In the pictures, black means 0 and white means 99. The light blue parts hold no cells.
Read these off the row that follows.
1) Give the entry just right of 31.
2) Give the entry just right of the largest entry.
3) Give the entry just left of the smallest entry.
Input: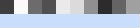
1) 91
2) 42
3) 56

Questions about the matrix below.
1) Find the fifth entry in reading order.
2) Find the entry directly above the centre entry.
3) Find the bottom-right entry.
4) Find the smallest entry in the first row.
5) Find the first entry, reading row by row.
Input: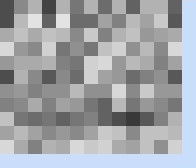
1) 69
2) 81
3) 81
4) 26
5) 30

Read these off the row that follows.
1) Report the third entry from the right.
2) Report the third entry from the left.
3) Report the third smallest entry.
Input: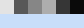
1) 67
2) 52
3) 34

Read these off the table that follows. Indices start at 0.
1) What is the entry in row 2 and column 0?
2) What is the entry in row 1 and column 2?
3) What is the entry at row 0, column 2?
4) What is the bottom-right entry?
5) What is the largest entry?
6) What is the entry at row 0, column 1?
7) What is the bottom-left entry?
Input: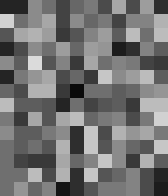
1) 33
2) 54
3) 54
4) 11
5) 85
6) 14
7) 43

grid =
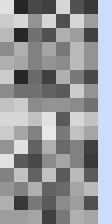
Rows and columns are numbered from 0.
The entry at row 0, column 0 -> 87
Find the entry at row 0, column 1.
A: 15
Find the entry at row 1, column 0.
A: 79
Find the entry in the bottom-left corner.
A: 61
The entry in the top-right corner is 22
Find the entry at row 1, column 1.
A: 83
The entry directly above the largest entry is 87
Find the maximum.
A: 90
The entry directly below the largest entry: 68
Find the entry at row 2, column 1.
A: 15
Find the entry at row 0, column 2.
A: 28
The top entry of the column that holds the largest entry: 25
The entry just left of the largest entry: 50
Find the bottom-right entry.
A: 64
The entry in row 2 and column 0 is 72
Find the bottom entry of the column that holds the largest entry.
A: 25
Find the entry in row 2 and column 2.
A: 44

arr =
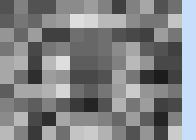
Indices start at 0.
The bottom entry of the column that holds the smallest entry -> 25
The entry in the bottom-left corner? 72
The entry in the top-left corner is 32
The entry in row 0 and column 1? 50
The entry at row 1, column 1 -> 46
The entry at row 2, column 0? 58
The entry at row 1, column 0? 36
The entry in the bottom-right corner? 79
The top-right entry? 43
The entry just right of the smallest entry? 25
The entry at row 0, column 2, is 32
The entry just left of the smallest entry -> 18
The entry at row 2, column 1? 40
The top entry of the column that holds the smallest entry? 32

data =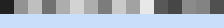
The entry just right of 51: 31
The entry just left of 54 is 27
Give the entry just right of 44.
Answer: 67
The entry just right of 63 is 90
